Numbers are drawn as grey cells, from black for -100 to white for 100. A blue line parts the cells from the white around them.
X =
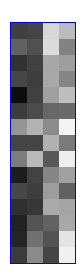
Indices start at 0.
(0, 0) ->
-50
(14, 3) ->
88
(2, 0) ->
-61
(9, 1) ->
-48
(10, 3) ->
-24
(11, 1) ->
-57
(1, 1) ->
-37
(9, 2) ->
4
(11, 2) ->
33
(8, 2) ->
-31
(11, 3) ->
29
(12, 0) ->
-74
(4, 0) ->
-90
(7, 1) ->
-46
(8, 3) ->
87
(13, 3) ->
78
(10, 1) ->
-51
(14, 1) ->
8
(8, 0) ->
-3

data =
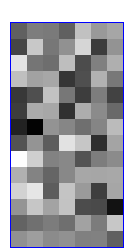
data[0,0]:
-25
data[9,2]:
-21
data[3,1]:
27
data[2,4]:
-40
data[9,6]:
32
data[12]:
[-22, -12, -3, -13, 27, -3, 56]
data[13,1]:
24
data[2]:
[78, -8, -14, 49, -40, 0, 37]
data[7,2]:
-27
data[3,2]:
31
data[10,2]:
-27
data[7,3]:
77
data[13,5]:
1
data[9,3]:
7
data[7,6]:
29
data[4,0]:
-56
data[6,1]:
-98
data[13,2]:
9
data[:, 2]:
[-4, -7, -14, 31, 52, 31, 15, -27, 2, -21, -27, 28, -3, 9]
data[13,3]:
14
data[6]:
[-73, -98, 15, 5, -13, 4, 47]
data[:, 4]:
[51, 68, -40, -38, -52, 36, -13, 55, -35, 31, 21, -40, 27, 0]
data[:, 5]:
[20, -53, 0, 39, -2, 9, 4, -64, -2, 30, -51, -42, -3, 1]
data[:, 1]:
[-2, 57, -8, 27, -38, 34, -98, 16, 62, 3, 80, 55, -12, 24]
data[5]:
[-52, 34, 31, -62, 36, 9, -18]
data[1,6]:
15
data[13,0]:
14

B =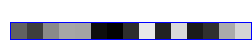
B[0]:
-24
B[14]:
67
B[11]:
-79
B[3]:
30

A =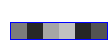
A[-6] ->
-3
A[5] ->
-35
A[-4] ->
30
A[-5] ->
-69

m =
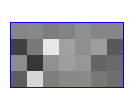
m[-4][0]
5
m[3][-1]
-14
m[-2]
[10, -57, 14, 24, 18, -21, -17]
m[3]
[-26, 68, -1, 7, 8, -6, -14]
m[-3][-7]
-50
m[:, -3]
[12, 13, 18, 8]
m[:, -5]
[-1, 81, 14, -1]
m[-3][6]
-30

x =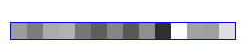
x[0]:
22
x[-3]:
27
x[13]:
74
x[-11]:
39

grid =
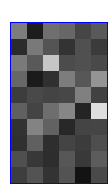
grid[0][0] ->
-2
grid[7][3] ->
-47
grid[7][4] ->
-53
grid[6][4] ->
-47
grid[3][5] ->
16
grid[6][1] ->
3
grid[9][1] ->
-35
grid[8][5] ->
-28
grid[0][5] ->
-30
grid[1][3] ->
-60
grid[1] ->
[-66, -5, -34, -60, -37, -54]
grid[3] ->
[-19, -79, -62, -2, -32, 16]
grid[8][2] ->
-65
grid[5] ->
[-25, -47, -14, 5, -72, 74]
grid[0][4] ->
-45
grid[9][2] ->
-60
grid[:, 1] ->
[-77, -5, -30, -79, -43, -47, 3, -25, -56, -35]
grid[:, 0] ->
[-2, -66, -4, -19, -52, -25, -61, -62, -38, -51]

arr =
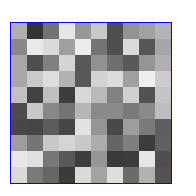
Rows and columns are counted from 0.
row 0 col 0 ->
37
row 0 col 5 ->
57
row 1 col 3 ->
25
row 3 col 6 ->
72
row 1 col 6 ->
-38
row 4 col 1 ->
-48
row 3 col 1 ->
58
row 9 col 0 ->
71
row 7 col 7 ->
-1
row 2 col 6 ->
-13
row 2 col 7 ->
-30
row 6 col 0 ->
-44
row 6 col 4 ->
77
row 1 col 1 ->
83
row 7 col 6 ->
-21
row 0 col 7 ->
15
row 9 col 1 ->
-4
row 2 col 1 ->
-39
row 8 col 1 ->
76
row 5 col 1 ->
56
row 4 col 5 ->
45
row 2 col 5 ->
14
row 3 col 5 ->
65
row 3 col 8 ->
87
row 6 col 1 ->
-45
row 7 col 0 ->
23
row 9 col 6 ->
74
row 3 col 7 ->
25
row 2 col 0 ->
31
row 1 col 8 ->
-32

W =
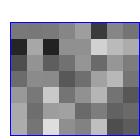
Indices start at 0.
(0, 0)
-5
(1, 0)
-71
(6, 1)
-8
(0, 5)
-54
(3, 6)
44
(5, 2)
23
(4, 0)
20
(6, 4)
2
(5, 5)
-2
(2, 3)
-11
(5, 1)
-14
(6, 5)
50
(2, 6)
18
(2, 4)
17
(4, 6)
-10
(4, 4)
14
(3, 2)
8
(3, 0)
-15
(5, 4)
-17

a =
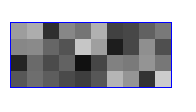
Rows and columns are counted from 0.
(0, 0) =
23
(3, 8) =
-60
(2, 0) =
-72
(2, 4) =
-87
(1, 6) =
-77
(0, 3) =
6
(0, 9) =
-5
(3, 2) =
-27
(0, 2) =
-63
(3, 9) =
60
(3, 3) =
-42
